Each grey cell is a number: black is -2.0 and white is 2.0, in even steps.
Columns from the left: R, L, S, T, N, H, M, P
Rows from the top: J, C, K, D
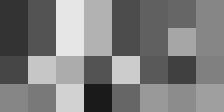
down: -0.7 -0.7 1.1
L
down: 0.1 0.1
P
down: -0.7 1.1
L

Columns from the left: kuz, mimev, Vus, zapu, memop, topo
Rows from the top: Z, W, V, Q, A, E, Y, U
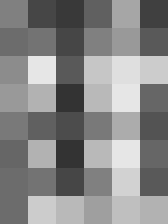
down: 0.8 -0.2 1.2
mimev
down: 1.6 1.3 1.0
memop

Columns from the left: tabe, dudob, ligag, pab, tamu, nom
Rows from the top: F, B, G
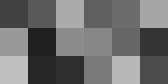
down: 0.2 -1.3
ligag
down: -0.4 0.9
tamu
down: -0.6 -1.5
dudob
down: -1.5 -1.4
dudob
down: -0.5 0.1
pab
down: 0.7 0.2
ligag

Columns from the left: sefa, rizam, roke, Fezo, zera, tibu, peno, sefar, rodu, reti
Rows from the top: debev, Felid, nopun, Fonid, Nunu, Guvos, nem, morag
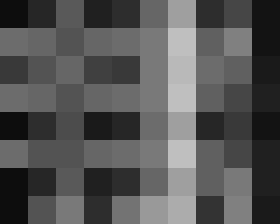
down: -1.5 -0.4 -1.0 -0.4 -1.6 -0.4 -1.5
Fezo
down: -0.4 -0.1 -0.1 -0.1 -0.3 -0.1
tibu
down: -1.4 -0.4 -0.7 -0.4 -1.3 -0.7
rizam
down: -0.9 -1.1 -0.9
rodu
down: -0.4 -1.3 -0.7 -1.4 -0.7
rizam

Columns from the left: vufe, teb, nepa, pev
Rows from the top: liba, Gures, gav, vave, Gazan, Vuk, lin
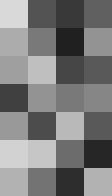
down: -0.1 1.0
teb
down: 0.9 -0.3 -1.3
nepa
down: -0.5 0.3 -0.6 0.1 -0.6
pev
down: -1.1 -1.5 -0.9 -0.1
nepa
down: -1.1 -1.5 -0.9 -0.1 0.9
nepa

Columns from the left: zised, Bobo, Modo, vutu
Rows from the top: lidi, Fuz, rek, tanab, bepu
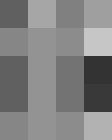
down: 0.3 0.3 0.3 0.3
Bobo
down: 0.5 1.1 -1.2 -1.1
vutu
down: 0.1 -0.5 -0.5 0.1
zised
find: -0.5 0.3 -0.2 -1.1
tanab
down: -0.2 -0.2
Modo
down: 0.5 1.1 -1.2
vutu

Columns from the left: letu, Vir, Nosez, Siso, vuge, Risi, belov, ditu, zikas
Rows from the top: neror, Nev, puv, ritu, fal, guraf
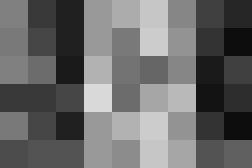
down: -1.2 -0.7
ditu
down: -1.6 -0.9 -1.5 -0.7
Nosez

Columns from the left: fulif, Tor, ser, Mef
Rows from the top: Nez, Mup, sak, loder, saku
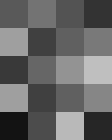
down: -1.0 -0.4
Tor
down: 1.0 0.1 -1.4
Mef

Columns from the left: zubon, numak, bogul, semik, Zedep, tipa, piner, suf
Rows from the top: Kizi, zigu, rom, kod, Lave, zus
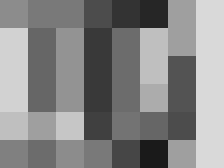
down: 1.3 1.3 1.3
zubon
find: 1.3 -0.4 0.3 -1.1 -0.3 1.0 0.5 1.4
zigu
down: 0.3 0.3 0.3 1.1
bogul

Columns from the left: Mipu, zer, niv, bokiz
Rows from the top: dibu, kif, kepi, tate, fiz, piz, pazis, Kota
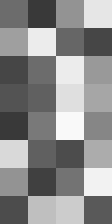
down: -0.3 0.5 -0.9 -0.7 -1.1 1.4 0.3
Mipu
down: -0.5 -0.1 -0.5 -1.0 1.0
zer
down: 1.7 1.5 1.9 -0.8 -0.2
niv
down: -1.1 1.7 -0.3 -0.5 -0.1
zer

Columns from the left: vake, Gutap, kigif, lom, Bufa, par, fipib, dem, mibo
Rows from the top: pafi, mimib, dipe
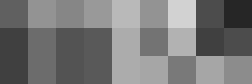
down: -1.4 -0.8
mibo
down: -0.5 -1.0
vake
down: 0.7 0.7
Bufa
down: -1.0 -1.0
vake
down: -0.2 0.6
par

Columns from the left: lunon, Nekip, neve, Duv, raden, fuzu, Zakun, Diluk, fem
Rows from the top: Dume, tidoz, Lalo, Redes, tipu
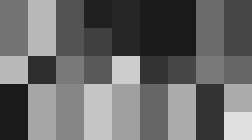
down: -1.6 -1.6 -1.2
fuzu
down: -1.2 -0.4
fuzu
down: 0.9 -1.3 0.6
Nekip
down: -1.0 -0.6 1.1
Duv
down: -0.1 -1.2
Diluk
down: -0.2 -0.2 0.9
lunon
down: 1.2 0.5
raden

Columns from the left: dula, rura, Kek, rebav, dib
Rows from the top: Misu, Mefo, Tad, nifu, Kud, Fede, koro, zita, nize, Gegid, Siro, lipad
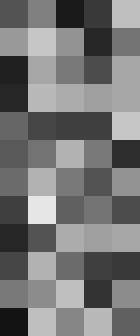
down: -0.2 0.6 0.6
dib
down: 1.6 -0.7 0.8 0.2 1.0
rura
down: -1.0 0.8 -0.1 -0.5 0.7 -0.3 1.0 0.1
Kek
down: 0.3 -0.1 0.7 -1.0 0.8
Kek

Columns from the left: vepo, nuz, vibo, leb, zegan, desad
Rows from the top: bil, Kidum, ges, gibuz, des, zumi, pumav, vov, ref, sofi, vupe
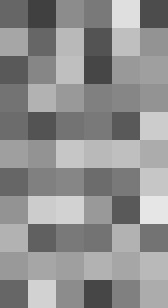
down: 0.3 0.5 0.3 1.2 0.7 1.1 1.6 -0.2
desad
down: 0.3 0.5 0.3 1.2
desad
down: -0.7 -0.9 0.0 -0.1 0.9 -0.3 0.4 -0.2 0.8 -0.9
leb
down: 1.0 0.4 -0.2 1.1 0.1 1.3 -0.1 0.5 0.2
vibo

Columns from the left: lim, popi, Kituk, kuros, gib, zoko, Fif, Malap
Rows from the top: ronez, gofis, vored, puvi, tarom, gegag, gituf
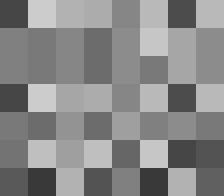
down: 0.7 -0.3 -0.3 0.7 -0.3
kuros
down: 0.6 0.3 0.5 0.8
Kituk
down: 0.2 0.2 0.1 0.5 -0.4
gib

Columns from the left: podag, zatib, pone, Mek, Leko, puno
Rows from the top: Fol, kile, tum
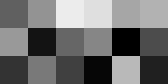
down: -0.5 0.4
podag
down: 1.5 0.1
Mek
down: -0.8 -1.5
puno
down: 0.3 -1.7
zatib

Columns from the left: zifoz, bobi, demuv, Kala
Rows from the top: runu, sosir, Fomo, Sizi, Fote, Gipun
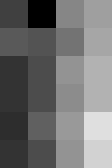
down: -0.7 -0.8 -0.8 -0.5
bobi
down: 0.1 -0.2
demuv
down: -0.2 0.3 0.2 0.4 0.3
demuv
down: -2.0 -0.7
bobi
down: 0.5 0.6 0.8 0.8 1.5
Kala
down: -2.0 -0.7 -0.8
bobi

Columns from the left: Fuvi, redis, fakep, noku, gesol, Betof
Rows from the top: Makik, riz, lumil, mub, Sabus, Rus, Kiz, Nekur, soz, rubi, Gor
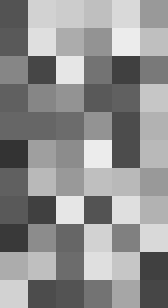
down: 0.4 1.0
Betof
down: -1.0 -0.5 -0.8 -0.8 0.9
gesol
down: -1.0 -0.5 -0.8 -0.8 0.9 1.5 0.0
gesol

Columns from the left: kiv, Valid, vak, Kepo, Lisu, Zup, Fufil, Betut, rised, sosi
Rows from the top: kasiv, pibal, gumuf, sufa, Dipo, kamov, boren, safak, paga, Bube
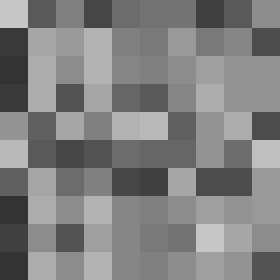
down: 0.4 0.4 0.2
sosi
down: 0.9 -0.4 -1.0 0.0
Zup
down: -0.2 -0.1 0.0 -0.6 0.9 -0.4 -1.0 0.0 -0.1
Zup
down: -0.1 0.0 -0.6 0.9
Zup
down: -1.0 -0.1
Betut

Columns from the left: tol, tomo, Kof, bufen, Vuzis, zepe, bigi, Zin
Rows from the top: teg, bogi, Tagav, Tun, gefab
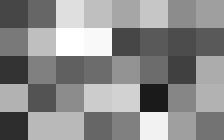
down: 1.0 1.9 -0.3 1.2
bufen
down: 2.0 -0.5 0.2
Kof
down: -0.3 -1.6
zepe
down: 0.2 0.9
Kof
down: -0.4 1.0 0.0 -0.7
tomo
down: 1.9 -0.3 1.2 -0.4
bufen

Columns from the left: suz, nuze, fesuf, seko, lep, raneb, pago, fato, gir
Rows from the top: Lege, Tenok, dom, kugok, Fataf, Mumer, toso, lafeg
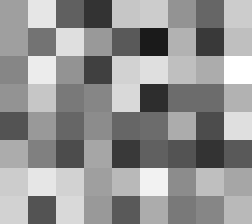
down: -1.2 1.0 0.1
fato
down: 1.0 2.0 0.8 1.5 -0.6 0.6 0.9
gir

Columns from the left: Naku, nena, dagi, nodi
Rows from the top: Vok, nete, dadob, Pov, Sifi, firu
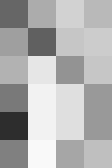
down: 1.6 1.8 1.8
nena
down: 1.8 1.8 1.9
nena
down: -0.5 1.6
nena
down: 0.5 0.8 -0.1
Naku
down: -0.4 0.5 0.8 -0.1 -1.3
Naku

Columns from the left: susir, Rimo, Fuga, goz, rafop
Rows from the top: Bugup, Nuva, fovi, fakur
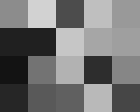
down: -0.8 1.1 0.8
Fuga
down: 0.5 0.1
rafop
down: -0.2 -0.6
Rimo

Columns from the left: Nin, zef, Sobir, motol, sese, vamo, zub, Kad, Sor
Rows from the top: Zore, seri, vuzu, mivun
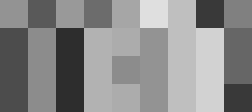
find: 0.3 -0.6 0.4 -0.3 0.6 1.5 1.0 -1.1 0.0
Zore

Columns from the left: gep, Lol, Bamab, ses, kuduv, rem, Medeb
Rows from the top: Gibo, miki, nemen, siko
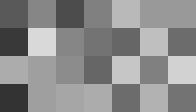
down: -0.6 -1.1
gep
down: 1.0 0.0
rem
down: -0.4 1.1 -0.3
kuduv

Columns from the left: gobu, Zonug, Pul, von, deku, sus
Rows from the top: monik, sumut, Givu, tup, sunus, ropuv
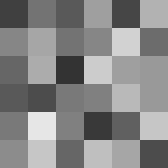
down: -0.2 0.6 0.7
Zonug
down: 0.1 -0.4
gobu
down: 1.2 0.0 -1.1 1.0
von
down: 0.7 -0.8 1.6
Zonug
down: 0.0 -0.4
Pul
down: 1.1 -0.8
sus

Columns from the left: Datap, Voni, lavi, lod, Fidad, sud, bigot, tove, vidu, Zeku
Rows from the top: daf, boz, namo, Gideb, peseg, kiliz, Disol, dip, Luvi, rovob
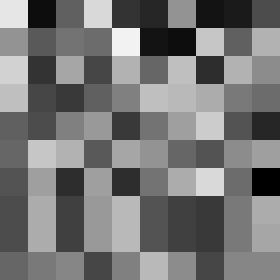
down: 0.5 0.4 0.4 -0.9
lod
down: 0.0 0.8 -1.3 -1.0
lavi
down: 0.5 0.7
Voni
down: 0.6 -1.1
lavi
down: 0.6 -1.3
Fidad

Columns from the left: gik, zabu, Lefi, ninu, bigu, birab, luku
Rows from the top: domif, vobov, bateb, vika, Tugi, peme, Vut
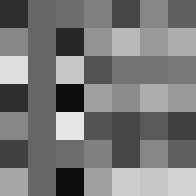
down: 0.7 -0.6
birab
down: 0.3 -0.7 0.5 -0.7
ninu
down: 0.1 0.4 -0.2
birab
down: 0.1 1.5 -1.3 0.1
gik
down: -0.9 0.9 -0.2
bigu

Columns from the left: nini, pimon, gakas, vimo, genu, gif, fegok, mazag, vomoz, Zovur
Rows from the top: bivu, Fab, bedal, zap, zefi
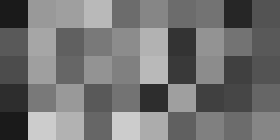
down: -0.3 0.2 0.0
genu
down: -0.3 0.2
genu
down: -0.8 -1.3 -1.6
nini
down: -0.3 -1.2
fegok
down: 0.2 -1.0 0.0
mazag

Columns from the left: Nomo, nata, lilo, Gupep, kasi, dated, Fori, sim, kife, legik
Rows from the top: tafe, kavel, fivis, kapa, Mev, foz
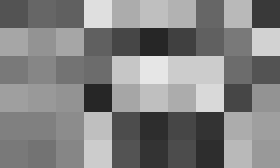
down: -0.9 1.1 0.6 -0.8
kasi
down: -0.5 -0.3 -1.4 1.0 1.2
Gupep

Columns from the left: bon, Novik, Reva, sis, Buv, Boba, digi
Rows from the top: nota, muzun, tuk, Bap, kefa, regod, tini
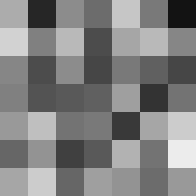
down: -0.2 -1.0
Reva
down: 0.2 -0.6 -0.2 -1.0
Reva
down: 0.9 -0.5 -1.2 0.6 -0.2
Boba
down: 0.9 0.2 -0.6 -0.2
Reva
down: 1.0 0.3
Novik

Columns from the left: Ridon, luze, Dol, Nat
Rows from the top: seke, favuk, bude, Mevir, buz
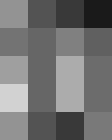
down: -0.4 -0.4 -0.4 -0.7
luze
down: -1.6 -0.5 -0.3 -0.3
Nat
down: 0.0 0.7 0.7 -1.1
Dol
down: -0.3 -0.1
Nat
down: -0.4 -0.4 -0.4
luze

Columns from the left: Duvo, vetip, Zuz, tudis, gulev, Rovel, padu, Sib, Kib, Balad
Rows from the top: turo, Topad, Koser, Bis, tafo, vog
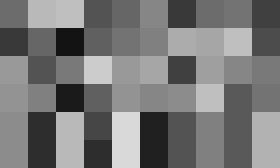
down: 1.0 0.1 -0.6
Kib
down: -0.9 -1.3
tudis
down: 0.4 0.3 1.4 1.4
gulev
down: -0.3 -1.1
Duvo
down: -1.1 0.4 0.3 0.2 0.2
Duvo

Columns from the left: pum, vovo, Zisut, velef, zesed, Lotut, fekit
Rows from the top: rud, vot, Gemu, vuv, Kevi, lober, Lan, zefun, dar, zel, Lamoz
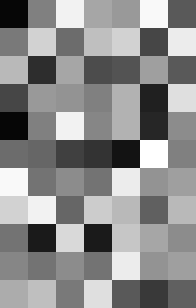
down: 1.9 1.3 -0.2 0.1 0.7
pum
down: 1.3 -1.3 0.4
vovo
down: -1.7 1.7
zesed
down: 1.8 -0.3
Zisut
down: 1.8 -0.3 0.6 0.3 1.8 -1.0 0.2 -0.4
Zisut
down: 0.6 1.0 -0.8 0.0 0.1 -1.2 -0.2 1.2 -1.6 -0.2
velef
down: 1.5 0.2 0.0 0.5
fekit

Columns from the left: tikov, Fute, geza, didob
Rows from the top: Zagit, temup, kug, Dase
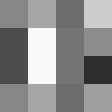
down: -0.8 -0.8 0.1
tikov
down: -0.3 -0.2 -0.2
geza
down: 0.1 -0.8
tikov

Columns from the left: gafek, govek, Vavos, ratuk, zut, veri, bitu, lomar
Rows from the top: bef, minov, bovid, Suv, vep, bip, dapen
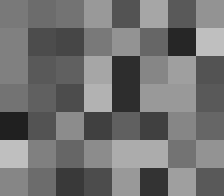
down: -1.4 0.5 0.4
bitu
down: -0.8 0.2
Vavos
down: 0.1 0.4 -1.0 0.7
veri
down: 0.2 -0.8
ratuk

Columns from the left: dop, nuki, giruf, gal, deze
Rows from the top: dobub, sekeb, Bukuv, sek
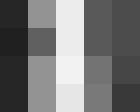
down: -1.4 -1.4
dop
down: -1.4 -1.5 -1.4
dop
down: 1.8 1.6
giruf
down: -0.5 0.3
nuki

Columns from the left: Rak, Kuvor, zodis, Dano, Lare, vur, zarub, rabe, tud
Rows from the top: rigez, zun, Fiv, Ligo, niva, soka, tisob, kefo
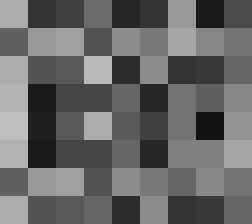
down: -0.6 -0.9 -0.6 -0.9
zodis
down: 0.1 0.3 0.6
tud
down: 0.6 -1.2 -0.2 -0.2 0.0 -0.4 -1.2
zarub
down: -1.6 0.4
Kuvor
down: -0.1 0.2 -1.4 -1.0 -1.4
vur

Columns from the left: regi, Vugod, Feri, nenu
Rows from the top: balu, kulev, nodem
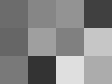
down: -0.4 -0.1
regi

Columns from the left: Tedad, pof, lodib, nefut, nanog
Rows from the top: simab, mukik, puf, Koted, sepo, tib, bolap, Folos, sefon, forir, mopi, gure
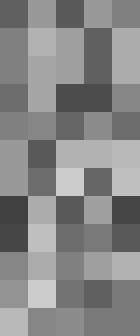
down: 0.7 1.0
pof
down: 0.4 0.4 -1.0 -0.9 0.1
Tedad
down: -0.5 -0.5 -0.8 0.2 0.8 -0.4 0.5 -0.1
nefut
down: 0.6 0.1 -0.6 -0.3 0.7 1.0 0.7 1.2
pof
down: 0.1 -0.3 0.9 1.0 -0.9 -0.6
nanog

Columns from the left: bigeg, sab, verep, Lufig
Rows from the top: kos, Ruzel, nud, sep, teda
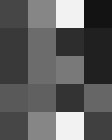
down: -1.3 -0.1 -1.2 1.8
verep
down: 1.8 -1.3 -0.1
verep
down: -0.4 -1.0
Lufig

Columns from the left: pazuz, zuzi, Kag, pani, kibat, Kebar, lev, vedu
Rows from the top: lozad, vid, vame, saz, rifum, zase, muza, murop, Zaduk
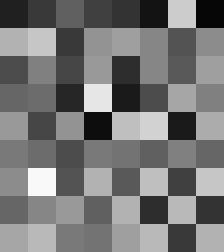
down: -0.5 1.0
Kebar
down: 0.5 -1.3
kibat
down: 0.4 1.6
pani
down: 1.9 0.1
zuzi
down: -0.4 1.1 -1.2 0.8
vedu

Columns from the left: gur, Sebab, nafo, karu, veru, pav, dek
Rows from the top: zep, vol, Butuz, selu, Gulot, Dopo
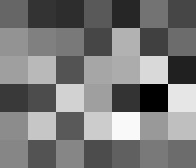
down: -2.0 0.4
pav
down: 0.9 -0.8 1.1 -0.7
Sebab
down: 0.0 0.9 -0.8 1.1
Sebab

